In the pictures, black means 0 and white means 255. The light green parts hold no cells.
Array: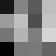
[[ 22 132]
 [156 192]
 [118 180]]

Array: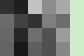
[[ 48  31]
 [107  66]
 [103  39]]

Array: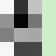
[[246  49]
 [147   5]
 [127 171]]

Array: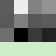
[[ 92 237]
 [ 89 127]
 [110   0]]

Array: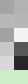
[[164 178]
 [184 182]
 [161 243]]

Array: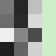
[[120  38]
 [108  42]
 [238 135]]
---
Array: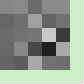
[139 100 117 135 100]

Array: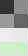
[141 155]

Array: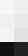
[238 240]

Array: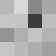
[167  59 175 198]

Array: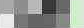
[102 102]

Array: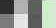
[ 94 229]

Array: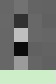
[ 99 104 191 103]

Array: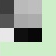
[190 168 232]

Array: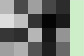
[ 44   4 182 176]
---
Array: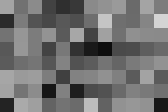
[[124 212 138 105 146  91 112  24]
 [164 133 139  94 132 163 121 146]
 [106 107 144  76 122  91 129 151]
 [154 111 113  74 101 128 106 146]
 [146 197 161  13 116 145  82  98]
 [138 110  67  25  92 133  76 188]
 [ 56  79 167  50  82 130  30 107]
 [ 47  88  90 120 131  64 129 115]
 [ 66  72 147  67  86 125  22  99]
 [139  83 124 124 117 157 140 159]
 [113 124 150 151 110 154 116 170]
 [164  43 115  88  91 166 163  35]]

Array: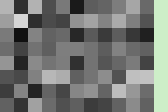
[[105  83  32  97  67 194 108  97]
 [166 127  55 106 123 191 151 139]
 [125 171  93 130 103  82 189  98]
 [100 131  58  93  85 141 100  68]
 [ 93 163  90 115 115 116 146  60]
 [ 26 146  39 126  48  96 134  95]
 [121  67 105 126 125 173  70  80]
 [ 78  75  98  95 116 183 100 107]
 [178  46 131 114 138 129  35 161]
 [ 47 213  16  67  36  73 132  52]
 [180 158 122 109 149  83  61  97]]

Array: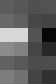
[[ 82  68   7  39  77  49]
 [ 80  71  83  69  76  68]
 [ 87  95 215 129  89 114]
 [ 93 104 215 139  97 125]]

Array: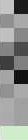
[[ 28 169 134  75 128  18 170 160 161]
 [196 145 192 132  62 165 146 172 171]]

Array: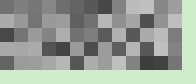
[[158 190 124 131 117]
 [135 146 187 192  66]
 [192  80 170  87  61]
 [187 164  88 181 130]
 [130 144 177  94 192]
 [ 71 183  90 155 156]
 [ 88 113 126  77 172]
 [100  95 113 154  86]
 [110 156 174  68 182]
 [134 153 132  84 167]
 [119 116 154 171 157]
 [127 152 117 167 155]
 [113 171  72 168 100]]

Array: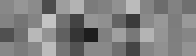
[[111 153 134 147]
 [130 125 127 128]
 [108 152 149 145]
 [132 138 180 134]
 [187  58 120  68]
 [145  99 160 112]
 [129 144 128 137]
 [123 149  29 137]
 [179  67  53  82]
 [158 113  96 117]
 [ 76 196 147 187]
 [139 132 184 136]
 [150 117 112 124]
 [136 131  80 136]]
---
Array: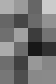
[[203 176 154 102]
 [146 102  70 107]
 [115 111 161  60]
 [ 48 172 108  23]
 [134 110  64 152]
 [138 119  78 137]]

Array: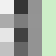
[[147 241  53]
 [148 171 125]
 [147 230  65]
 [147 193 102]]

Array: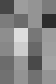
[[123  70 157 148]
 [ 44 124 107 148]
 [156 142 221 119]
 [159 136 205 104]
 [164 108 152  73]
 [148 113 147 113]]

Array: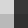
[[ 56 215]
 [ 49 185]]

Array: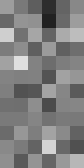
[[136 157 121  94  45 100]
 [157 104 148 145  33 105]
 [189 207 114 166 100 171]
 [110 124 141  95 155  96]
 [132 162 223 130 109 125]
 [150 131 128 129  83 162]
 [ 90 127  82  86 164 134]
 [134 112 111 142  75 132]
 [121 122 122 133 114 122]
 [ 98 107 151 126 163 138]
 [ 80 137 123  99 211 104]
 [183 143  89 148 101 153]]

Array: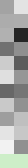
[[227 163]
 [173 172]
 [ 37 177]
 [143 113]
 [ 92 204]
 [150 223]
 [117 103]
 [145 201]
 [191 158]
 [199 228]
 [144 242]]
